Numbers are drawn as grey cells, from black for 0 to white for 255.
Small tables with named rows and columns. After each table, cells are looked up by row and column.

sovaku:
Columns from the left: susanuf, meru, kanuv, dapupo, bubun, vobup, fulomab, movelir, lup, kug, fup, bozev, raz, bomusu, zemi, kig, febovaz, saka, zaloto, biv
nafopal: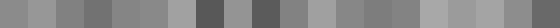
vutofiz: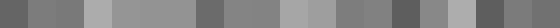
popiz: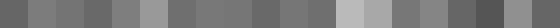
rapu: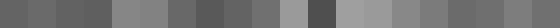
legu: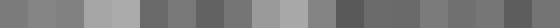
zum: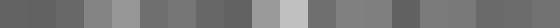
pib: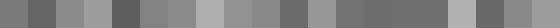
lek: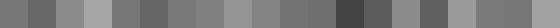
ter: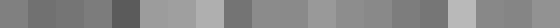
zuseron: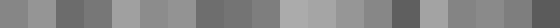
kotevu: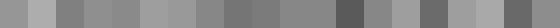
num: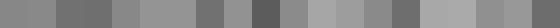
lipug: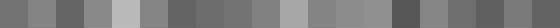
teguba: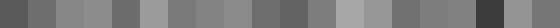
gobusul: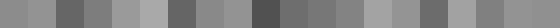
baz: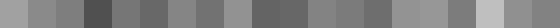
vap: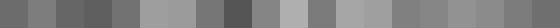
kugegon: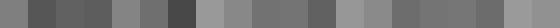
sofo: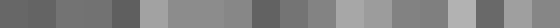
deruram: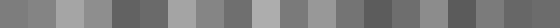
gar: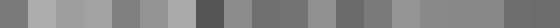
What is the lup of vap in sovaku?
85
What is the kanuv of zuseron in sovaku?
108
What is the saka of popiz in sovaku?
85
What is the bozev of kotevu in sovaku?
135
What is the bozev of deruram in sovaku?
152
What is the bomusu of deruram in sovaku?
92
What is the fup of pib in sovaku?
107
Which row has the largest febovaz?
ter

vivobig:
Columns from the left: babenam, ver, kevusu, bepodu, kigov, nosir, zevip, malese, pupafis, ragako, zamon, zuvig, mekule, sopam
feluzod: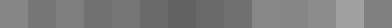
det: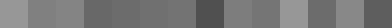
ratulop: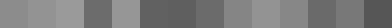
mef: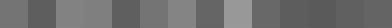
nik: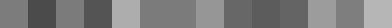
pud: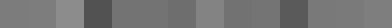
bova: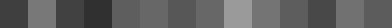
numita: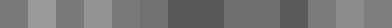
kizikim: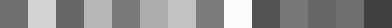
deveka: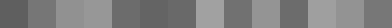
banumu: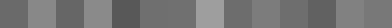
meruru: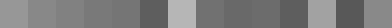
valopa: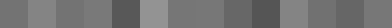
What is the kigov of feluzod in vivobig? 117
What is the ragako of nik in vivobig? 92
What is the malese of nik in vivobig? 150
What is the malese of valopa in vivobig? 119
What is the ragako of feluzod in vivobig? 135
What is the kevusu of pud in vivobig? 140
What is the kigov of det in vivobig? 108
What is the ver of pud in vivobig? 125
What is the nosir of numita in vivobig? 113
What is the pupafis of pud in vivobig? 114
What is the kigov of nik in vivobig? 173
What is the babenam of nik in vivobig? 124
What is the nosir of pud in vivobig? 115
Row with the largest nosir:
kizikim

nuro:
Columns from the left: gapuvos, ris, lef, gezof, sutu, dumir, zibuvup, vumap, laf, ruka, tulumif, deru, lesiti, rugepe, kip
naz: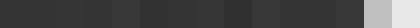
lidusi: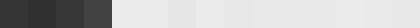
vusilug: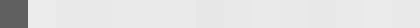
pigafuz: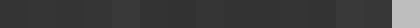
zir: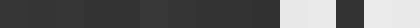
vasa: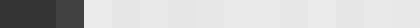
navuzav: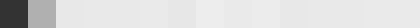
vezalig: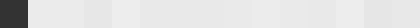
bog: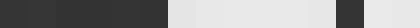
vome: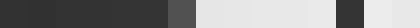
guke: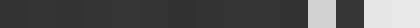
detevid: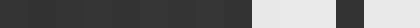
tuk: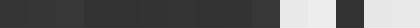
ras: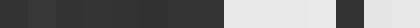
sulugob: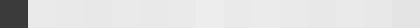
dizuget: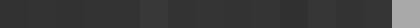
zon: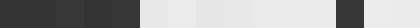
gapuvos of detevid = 52
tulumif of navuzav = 232
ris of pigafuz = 53
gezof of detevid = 53
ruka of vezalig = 236
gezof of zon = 51
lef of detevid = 52
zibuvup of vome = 81
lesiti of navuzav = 233
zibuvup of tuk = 52
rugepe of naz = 192

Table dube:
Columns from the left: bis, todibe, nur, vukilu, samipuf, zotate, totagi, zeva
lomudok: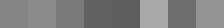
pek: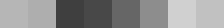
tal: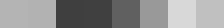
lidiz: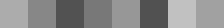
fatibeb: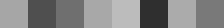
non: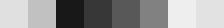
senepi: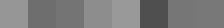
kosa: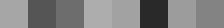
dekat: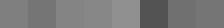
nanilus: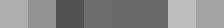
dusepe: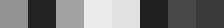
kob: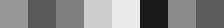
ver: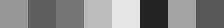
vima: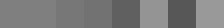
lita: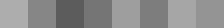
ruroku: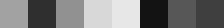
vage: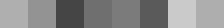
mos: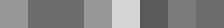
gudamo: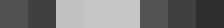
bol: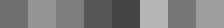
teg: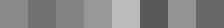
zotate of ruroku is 19
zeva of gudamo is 45
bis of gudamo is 81
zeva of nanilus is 163
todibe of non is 193
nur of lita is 92
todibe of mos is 109
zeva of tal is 192
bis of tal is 180
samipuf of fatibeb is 188
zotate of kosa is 41
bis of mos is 151
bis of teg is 138
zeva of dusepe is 58
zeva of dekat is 117
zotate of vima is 148
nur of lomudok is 122
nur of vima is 119

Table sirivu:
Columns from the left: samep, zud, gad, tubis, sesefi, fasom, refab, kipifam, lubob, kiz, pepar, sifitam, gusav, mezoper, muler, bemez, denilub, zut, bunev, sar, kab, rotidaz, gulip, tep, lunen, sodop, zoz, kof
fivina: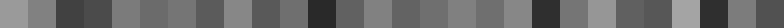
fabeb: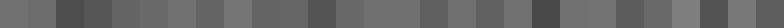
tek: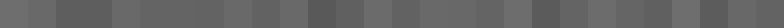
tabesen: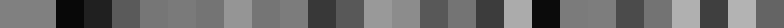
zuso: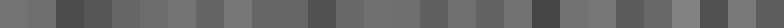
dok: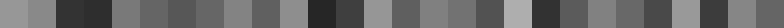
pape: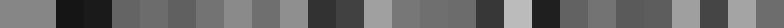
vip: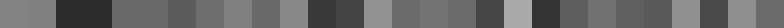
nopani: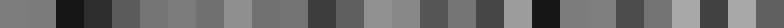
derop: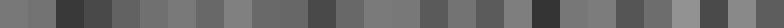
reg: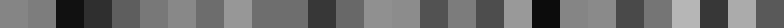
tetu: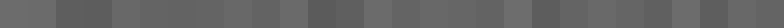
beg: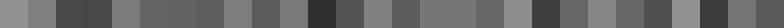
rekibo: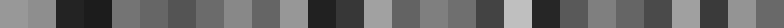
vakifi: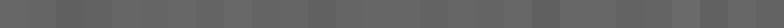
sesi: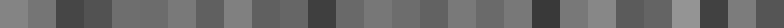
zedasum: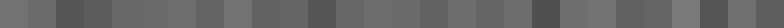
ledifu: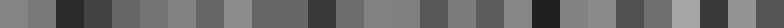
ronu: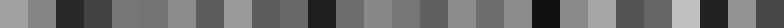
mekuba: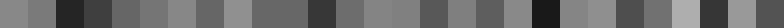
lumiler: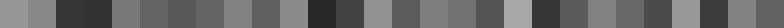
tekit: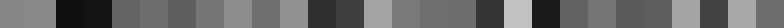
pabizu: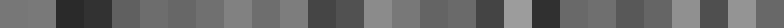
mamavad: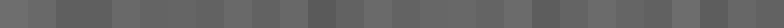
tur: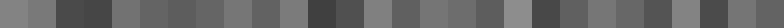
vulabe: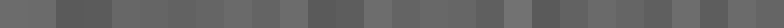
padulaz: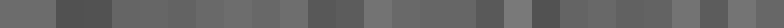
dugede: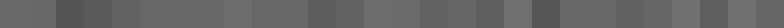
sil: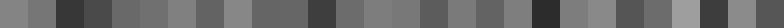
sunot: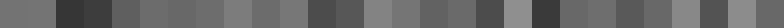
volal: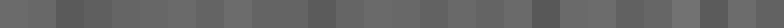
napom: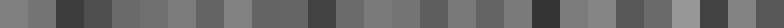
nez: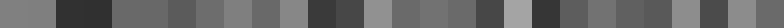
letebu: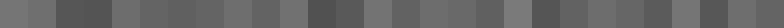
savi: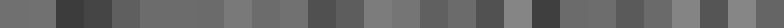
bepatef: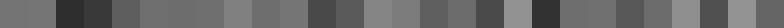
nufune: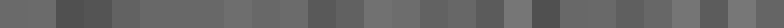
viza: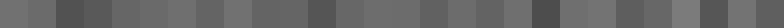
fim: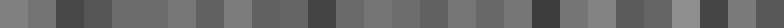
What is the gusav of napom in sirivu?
107
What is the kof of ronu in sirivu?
72
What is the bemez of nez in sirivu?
114
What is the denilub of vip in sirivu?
107
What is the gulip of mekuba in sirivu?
78
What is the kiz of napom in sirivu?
100
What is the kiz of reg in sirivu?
110
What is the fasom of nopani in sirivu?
117
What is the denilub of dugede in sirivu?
102
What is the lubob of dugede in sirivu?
109
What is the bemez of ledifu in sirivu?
87

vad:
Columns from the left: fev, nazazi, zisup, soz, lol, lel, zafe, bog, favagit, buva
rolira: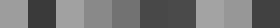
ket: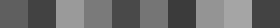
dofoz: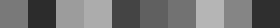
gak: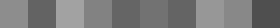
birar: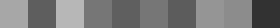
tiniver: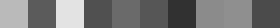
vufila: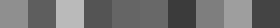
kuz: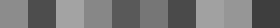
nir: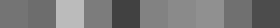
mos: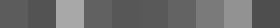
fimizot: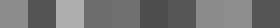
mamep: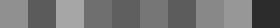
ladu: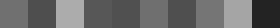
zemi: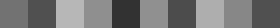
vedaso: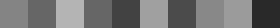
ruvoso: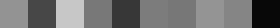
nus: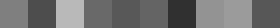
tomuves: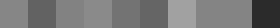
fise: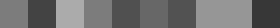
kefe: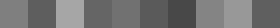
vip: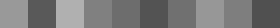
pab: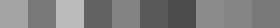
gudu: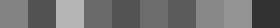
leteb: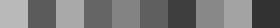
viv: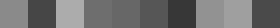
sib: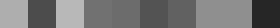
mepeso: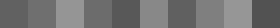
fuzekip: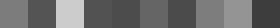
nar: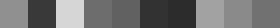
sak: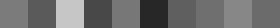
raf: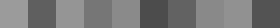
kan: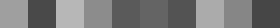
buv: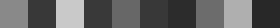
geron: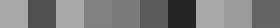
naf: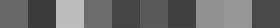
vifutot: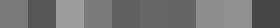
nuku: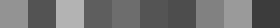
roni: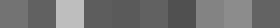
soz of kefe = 101
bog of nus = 147
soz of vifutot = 123
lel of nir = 130
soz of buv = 57
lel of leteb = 95
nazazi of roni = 97
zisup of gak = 162
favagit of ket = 165
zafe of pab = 75
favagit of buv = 175
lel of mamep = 118
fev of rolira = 157
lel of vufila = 104
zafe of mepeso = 96
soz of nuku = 94
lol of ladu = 80
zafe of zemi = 76

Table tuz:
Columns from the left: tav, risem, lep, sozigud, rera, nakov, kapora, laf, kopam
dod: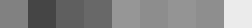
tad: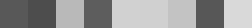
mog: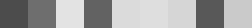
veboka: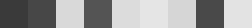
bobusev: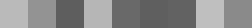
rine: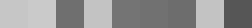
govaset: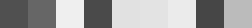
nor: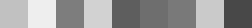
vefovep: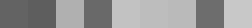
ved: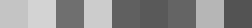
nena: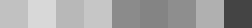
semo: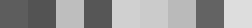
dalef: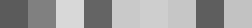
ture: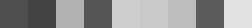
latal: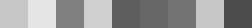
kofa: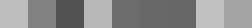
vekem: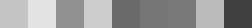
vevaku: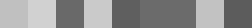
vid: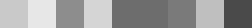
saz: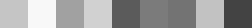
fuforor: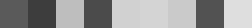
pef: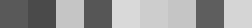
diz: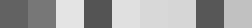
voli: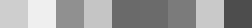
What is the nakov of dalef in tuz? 206
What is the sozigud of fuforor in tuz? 75
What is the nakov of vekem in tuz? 118
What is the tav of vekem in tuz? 196
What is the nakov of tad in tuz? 208
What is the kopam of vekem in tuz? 63
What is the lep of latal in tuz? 128
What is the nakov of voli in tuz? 107
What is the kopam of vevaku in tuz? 92
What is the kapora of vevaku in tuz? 107
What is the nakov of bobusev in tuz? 95
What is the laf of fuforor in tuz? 82
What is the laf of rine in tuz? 195
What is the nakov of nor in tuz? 110
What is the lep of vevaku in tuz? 105
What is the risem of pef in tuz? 74
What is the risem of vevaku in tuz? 209
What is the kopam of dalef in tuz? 194
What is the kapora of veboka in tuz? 214

